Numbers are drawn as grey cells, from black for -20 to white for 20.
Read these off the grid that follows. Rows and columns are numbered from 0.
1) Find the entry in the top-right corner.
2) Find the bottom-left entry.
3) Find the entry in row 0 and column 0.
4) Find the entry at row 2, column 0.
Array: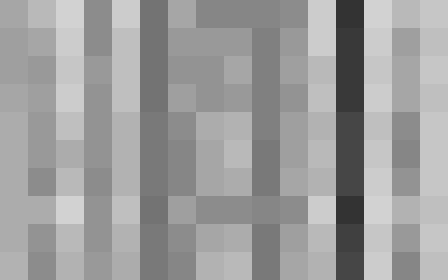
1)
11
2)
8
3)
6
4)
5

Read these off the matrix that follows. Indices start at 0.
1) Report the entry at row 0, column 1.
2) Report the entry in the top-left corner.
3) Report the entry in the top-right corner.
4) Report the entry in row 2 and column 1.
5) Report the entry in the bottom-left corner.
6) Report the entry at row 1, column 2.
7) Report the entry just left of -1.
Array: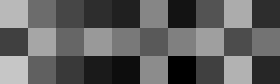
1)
-3
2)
9
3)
-13
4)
-5
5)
11
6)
-4
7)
4

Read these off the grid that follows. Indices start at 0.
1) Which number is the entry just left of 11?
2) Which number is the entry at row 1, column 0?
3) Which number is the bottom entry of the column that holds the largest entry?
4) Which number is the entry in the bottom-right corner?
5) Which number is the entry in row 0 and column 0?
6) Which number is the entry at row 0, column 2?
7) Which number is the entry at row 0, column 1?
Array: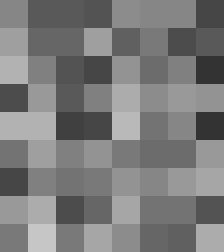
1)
-1
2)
5
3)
11
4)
7
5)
1
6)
-6
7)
-6

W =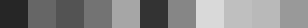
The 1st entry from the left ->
-14
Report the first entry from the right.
4
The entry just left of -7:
-4

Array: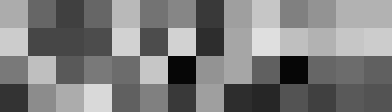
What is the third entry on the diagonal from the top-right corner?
-4
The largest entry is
15
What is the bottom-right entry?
-7
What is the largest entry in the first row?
11
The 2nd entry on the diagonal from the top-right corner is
11
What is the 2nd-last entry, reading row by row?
-6
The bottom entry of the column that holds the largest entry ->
-14
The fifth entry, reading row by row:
9
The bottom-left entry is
-12
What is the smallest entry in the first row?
-11
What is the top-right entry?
8
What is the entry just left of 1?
-2
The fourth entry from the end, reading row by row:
-7
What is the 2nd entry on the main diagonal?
-9
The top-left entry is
7

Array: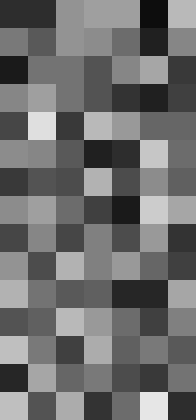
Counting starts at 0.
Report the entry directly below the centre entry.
0
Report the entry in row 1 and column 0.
-1
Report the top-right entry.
9
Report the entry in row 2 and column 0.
-16
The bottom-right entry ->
-13
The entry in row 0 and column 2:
3
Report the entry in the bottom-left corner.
10
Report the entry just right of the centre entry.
-16
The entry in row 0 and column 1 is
-13
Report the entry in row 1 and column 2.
3
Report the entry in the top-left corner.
-13
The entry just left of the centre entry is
-3
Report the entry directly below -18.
-15
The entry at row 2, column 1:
-2
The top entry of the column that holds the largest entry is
-18
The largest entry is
16
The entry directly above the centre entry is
8
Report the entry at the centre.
-10
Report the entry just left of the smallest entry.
5

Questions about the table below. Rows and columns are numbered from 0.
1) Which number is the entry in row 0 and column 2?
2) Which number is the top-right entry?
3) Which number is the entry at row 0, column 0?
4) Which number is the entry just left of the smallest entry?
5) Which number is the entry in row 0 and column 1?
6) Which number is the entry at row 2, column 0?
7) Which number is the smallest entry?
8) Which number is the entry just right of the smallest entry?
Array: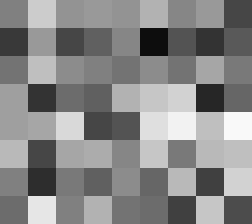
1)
3
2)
-9
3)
0
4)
1
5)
12
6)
-2
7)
-18
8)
-7

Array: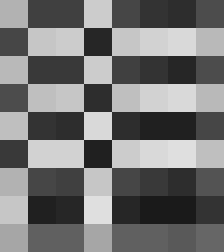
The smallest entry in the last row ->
-6
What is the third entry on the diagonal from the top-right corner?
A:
-12
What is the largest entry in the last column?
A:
10
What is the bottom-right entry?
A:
-4
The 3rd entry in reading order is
-10
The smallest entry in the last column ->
-12
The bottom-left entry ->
6
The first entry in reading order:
8
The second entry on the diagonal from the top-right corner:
14
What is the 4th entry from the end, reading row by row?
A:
-5
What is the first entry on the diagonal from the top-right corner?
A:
-8

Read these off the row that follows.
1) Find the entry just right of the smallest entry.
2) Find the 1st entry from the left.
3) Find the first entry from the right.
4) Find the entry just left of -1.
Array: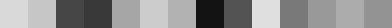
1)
-7
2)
14
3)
3
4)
15

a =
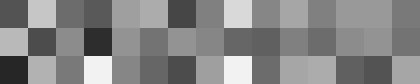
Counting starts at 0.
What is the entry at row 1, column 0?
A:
9
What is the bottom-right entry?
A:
6
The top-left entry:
-7
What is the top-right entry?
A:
-1
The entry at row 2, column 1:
8
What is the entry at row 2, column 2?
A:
-1
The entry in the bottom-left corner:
-14
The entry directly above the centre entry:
0
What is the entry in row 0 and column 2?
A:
-3

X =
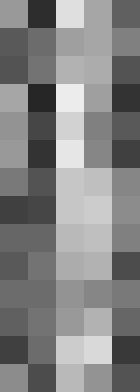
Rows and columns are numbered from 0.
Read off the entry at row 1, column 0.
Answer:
-6
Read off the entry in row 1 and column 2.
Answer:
5
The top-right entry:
-5
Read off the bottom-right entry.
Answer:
-7
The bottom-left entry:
2
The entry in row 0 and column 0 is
4
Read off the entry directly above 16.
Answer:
13
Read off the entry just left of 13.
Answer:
-9
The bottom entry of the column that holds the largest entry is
9
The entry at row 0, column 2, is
15
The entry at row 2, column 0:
-7
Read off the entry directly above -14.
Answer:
-2
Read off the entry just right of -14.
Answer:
17
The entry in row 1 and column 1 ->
-3
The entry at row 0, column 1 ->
-13
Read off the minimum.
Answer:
-14
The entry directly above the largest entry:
8
